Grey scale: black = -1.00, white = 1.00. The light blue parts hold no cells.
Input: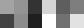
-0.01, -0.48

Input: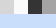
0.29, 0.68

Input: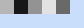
-0.18, 0.43

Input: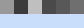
-0.13, 0.20

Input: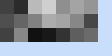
0.17, -0.49

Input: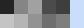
-0.51, 0.54

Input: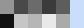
-0.27, -0.87

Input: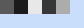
0.35, -0.30

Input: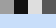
-0.31, 0.24
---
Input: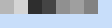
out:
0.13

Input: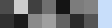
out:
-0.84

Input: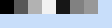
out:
-0.83

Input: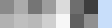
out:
0.72

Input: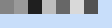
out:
-0.19

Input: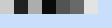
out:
-0.35

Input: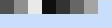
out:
-0.60

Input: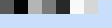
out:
-0.69

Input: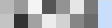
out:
0.15
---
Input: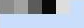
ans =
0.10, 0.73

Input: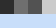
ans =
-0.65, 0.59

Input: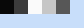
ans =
-0.94, -0.32

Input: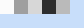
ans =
0.97, 0.46

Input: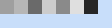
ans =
0.25, -0.70

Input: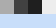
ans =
0.35, 0.86

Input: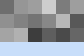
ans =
-0.14, -0.20

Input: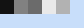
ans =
-0.86, 0.40

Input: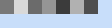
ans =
-0.06, -0.39

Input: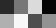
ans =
-0.68, 0.15
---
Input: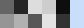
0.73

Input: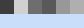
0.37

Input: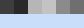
0.43

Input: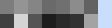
0.28

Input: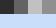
0.12

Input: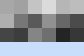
0.54
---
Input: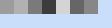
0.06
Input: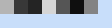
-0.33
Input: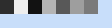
-0.04
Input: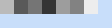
0.02
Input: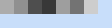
0.13
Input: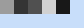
-0.37
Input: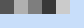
-0.01
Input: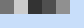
-0.10
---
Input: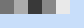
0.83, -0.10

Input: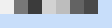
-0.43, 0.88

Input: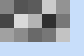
0.15, 0.26

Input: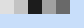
-0.18, 0.75

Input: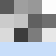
0.98, 0.71

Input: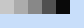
-0.93, 0.56

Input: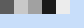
0.85, -0.28

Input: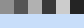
-0.72, 0.12

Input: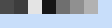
0.40, -0.42
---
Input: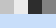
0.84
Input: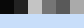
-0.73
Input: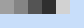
0.04
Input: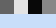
0.78
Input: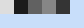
-0.79
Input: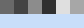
-0.47
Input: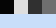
0.74
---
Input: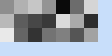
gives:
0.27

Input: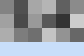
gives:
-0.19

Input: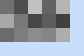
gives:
0.36

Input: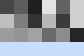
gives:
-0.71

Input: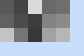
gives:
0.43

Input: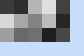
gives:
-0.44

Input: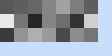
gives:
-0.08

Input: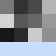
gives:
0.13
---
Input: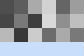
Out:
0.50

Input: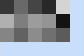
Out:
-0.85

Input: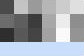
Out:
0.11

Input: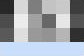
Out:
-0.35

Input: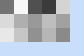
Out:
0.26

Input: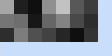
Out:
-0.65

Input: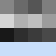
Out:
0.22

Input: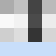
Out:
0.85
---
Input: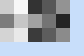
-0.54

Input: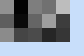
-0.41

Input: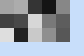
0.58

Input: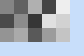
-0.30

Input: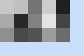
-0.36

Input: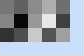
0.58

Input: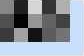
-0.86
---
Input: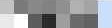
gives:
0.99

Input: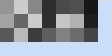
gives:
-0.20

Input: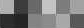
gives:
-0.71

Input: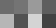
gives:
-0.36

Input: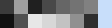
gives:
-0.37

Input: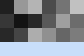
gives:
-0.85

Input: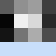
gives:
0.88

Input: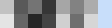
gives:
-0.20
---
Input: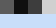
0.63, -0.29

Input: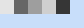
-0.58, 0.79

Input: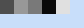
0.76, -0.39

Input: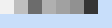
-0.59, 0.89

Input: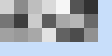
-0.61, 0.26

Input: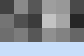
-0.43, -0.14
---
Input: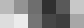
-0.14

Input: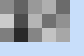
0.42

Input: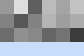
0.02

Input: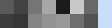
-0.08

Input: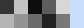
-0.90

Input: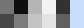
0.42
